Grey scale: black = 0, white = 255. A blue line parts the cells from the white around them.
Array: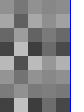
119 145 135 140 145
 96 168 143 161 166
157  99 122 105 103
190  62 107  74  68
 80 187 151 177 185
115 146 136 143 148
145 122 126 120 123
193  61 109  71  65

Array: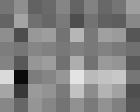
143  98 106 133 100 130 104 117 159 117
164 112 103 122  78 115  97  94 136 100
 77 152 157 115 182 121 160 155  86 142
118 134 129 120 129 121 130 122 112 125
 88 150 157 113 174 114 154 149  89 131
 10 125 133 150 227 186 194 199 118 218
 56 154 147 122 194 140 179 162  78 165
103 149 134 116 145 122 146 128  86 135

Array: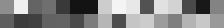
240 100 111  57  19  19 205 244 232  82 225 211  73  24 131 142
 61  64  98  99  75 124 182  77 197 204 156 127 180 200 153  95

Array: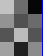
108   6 194
 81 107 147
188  84  84
 32 139 161

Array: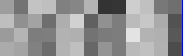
115 195 191 128 134 179  51  53 206 192 120 111 158
144 163 110 174 209  96 145 125 187 199 171  82 190
180 125 126 178 176 115 123 125 227 179 176  88 155
164 129 109 179 191 103 148 124 186 192 177  76 171

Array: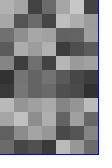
164  66 107 166 199  67 178
 84 107  69 190 173 156 167
143 167 161  98  99 158 112
172 156 177  61  78  92  91
 62 111  66 182 154 161 133
116 100 115  89  71  61  50
118 100 106  79  74  49  57
149 160 170 133 149 187 185
192 141 175  99 160 102 165
140 164 151  73  85 132  96
 70  80  57 186 151 107 107

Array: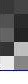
 68  56
 43  81
 36 100
190  52
132 233

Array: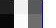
241  89  32
251 110   9

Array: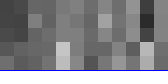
 73 102 101 121 128 109 133 110 147  62 132  67
 67 127  98 127 118 102 162 115 136  43 130  68
 69 100 109 127 127 106 134 109 141  67 131  74
 98 103 105 197 125 103 103 131  94 183 111  87
 91  98 115 188 135  84 119 150 117 172 107 111
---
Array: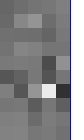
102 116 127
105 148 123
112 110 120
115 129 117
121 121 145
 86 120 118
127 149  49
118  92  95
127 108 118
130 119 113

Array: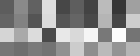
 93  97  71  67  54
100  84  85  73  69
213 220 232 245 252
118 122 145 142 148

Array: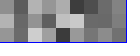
143 179 173  78 131
179 147 192 106 126
150 206  59 118 113

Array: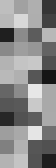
190 175
184 174
 31  92
137 150
179 200
185  86
102 231
 86 201
 39  93
158 229
128  86
179  83

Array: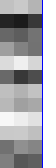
193 180
 35  56
103 115
159 114
219 214
105  77
191 194
184 168
247 225
201 191
113 133
127  95

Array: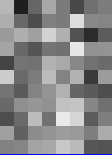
183 102 123 112
174  76 123 136
154 160 176  44
164  85 113 145
 68 114 169 114
204 124 131  58
116 131 177  91
105 150 193 134
 78 188 234  92
160 140 156 127
129 163 200  87

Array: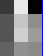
 57   2
 85 141
 84 155
 98 138
